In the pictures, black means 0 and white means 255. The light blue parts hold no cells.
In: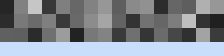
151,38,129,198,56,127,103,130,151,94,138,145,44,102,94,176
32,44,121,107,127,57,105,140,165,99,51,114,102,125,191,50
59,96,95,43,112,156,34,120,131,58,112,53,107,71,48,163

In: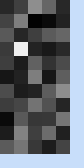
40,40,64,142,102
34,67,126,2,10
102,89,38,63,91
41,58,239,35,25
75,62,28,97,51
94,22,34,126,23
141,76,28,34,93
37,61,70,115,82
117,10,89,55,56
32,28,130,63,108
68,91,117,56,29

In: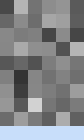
90,73,180,115,141,148
93,103,139,109,166,159
70,136,124,128,70,139
181,135,170,143,141,82
118,87,103,82,125,143
111,128,52,134,114,130
157,144,61,135,125,113
123,151,89,210,118,103
96,108,157,122,95,172

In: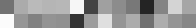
166,114,171,186,181,183,246,67,160,140,120,36,132,212
135,251,150,129,147,144,51,156,223,149,172,112,173,149

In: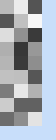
84,186,236
247,85,192
58,221,145
152,175,55
142,181,58
86,193,191
177,124,231
97,204,97
227,108,141

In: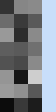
138,51,134
89,108,58
138,153,44
112,94,90
138,82,73
206,149,22
88,155,144
28,12,57

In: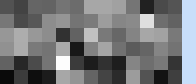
84,82,67,101,99,116,108,167,167,161,117,33,74
98,119,74,87,141,149,116,123,157,134,138,223,110
121,151,173,152,141,49,98,193,121,103,132,167,162
115,145,172,122,116,170,24,130,165,113,91,101,133
52,98,39,75,117,253,59,28,49,30,133,110,121
63,10,60,14,28,167,148,100,68,43,156,83,19

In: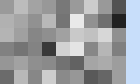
82,154,188,163,152,120,154,204,153
32,177,166,145,184,116,233,145,111
144,180,160,134,143,161,201,193,215
127,129,116,131,57,210,228,135,182
157,150,162,143,138,114,98,165,171
158,107,184,135,205,138,151,89,102
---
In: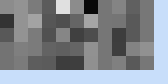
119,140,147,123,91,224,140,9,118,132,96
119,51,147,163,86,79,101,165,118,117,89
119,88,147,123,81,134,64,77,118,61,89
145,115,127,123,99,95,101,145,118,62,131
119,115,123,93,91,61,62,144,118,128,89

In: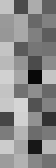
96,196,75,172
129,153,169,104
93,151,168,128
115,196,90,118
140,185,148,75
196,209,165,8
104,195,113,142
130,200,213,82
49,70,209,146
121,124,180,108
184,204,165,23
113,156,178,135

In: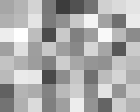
228,166,180,211,120,60,81,114,208,218
235,176,186,228,123,144,200,243,162,110
139,237,254,189,75,201,128,157,249,185
203,160,223,158,200,158,136,214,166,87
187,195,176,157,129,205,167,149,145,198
173,186,234,231,73,141,197,112,188,212
204,97,180,172,130,185,206,139,227,148
178,115,176,219,127,159,237,147,100,205

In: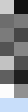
17,206
122,109
70,123
134,83
79,194
31,95
144,252

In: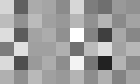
145,214,96,171,165,139,215,125,111,153
163,188,145,187,160,152,182,145,180,138
135,221,92,163,172,144,255,131,63,168
183,124,224,160,160,176,112,187,221,163
138,218,79,154,172,141,243,118,34,180
163,176,143,185,160,153,180,141,176,131

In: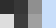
143,45,55
160,221,61

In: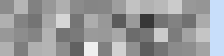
149,140,181,129,152,175,139,133,134,158,194,178,185,203,152
171,176,131,116,167,214,117,173,152,91,154,55,115,130,113
197,152,141,132,179,115,122,154,153,168,108,117,203,124,163
163,177,126,176,180,141,97,239,128,209,144,93,116,139,142

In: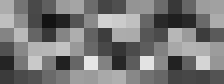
161,173,116,73,95,156,165,108,69,79,148,150,107,56,102,157
172,191,142,71,19,33,84,138,209,203,192,102,41,31,40,106
90,132,186,101,55,133,174,98,61,172,171,86,75,183,155,60
156,81,136,180,182,195,153,104,72,53,75,93,129,168,180,177
150,36,119,201,122,33,102,229,130,38,92,227,138,34,97,213
83,59,74,82,106,120,158,155,169,175,136,114,103,68,71,68
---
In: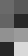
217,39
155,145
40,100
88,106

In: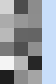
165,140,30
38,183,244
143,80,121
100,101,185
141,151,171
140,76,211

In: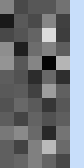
71,100,128,102,95
106,186,128,67,95
116,40,105,138,120
94,81,99,68,93
87,54,90,104,82
96,157,65,92,89
46,104,44,82,93
181,5,133,88,148
93,130,109,31,142
61,219,100,84,72
64,134,74,89,25
114,87,87,73,132

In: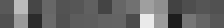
87,101,118,29,156,234,75,100,99,94,93,81,106,43,154,80
81,85,78,66,143,159,113,102,68,96,86,83,103,70,187,89

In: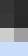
158,205
41,56
42,53

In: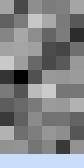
147,57,134,117,148,146
86,142,150,126,111,178
99,115,114,139,96,58
178,153,155,122,105,93
119,118,203,187,85,122
155,151,153,81,2,52
153,89,73,104,158,201
111,69,76,160,165,162
44,124,101,141,167,133
88,122,169,199,123,96
165,128,124,142,72,164

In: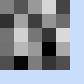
79,53,125,6,78
169,2,153,183,113
217,53,118,209,115
109,148,62,163,48
68,213,153,85,129

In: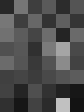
19,193,43,66,22,48
23,33,50,79,36,66
92,84,73,60,69,64
66,139,83,57,85,107
73,165,123,48,87,80
106,36,109,69,92,113
53,95,51,103,62,119
84,44,90,62,118,40
